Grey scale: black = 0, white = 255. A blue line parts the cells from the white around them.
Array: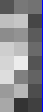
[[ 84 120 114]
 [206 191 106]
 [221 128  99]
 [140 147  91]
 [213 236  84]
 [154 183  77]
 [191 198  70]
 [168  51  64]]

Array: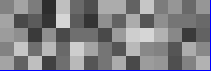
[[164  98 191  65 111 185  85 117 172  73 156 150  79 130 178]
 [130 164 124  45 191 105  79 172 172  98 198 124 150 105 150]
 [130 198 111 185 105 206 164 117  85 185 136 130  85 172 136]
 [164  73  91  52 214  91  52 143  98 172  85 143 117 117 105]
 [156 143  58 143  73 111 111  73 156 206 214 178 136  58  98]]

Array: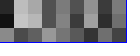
[[ 18 197 183  81 131  59 160  46 111]
 [ 40 189 168  81 123  81 146  59 123]
 [138  75  96 152 117  89  52 111  67]]

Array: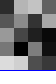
[[ 44 181 195  98]
 [119   1 126  16]
 [220 208  78  57]
 [ 86 139  51 168]
 [153  70  31   9]]

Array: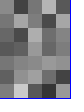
[[103  74 174 110 132]
 [ 96 145 160 110  67]
 [ 88  96 153 103 125]
 [118 132 138 153 145]
 [118 166 125  74 166]
 [138  67 118 181  88]
 [125 202  88  53 153]]

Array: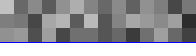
[[193 104 138  91 145 174 132 104 138  97 145 126  71 120]
 [145 153  79 159  71 112 112  85 104  59 112 159 104  65]
 [126 120  71 167 180  91 186  85 132 167 153 138 159  44]]

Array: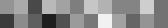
[[ 59 140  95  30  80 155 120 241 162 101 148 114]
 [148 170  73 185 162 126 198 178 132 132 206 114]]

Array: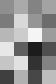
[[183 204 245 156]
 [123 217 149 108]
 [143 170 131 163]
 [ 63 177  71 189]
 [197 225  50 131]
 [231  95  28  79]]
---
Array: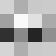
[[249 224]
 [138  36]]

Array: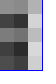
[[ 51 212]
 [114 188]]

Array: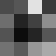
[[35 65]
 [12 36]]

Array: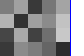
[[ 50 160]
 [169  65]]

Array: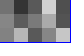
[[ 92 122]
 [183  89]]

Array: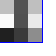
[[ 81 234]
 [ 59 141]]
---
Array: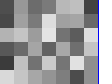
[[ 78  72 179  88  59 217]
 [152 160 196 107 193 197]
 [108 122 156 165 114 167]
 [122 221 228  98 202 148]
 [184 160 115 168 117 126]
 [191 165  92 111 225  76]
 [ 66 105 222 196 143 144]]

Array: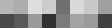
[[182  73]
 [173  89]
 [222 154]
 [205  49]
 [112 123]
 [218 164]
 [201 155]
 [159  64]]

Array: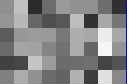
[[143 149  91 106  65 128]
 [192 184 151 165  70 172]
 [ 44 103 155 162 197 145]
 [108  79 153 133 155 107]
 [153  87 120 113 107  99]
 [144 189 173 172 109 177]
 [144  50 168 101 111  60]
 [109 169 237 246  68 224]
 [ 48 118 168 148  84 136]]

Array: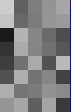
[[205 196  26  51  62  82 175 150]
 [ 96 104 180 170 113 175 117 167]
 [126 123 135 133 170 116 122  95]
 [148 149 106 113  82 134 146 165]
 [166 154  77  87 185  66 138  57]]

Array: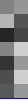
[[130 182  37 133  51  78  87]
 [150  84  69 206 152 206 151]]

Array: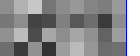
[[141 119 145 110]
 [177 141 188  59]
 [199  67  76 145]
 [117  74 167  51]
 [140 128 141 157]
 [152  87 166 186]
 [132 110 145 150]
 [125  59  99 108]
 [154 140 158 113]]

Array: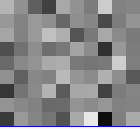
[[180 152 165  79 105 144  54 147  58]
 [145 131 130 114 137  96 116 136 153]
 [ 95 153 154 142 147 136 138 130 133]
 [ 64 143 192 110 170 130 179 106 117]
 [168 102 174 120 173 185  91 107  82]
 [146 143  84 164 121 149 167 147 169]
 [124 134 121 140 117 139 168 138 231]
 [204  73 169  48 121 176  66 150  13]
 [130 125 138 152 206 142 124 129 127]
 [133 148 122 124 126  89 132 131 170]]

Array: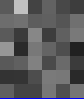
[[ 90 109  90 151  89  51  96]
 [193 113  59  42  96  52  68]
 [ 67  93 135 120 129  77  68]
 [ 98  96  61 100  74 122 119]
 [ 72  85  96  78 106 120  79]
 [ 61 112 121  33  59  41 117]]

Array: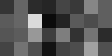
[[ 53  91  85  68]
 [101 102  92 115]
 [ 43 219 152  79]
 [ 37  11  62  19]
 [ 69  35 126  67]
 [ 57  90  50  77]
 [134  76 116 161]
 [ 95  95  43  80]]
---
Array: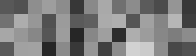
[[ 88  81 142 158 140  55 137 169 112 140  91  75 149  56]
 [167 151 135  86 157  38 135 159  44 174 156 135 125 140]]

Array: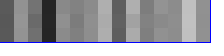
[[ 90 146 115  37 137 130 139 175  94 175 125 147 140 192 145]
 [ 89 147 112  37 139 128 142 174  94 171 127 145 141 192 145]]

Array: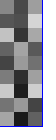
[[135  73 158]
 [194  53 168]
 [ 68 154 113]
 [201  30 206]
 [165  26  97]]

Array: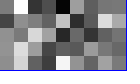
[[124 254  52  78   5 158  94 118 120]
 [145 122 216 162  39 105  52  97 116]
 [142 212  97  62 245 147 100 162 122]]

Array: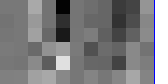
[[120 120 169 115   3 117 110 102  59  68 149]
 [118 120 161 104  25 118 125  96  67  97 139]
 [119 117 138  93 224 118 103 102  67 137 125]]

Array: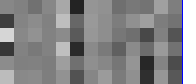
[[135 129 113 135 168  35 149 145 111 120 115 160 126]
 [214 136 146 130 139  90 151 142 119 111  72 129  84]
 [140 128 129 125 158 112 143 135 118 149  39 132  76]]

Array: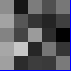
[[141  22 124  80 119]
 [131  68 155  44   1]
 [160  44  61  58 122]]
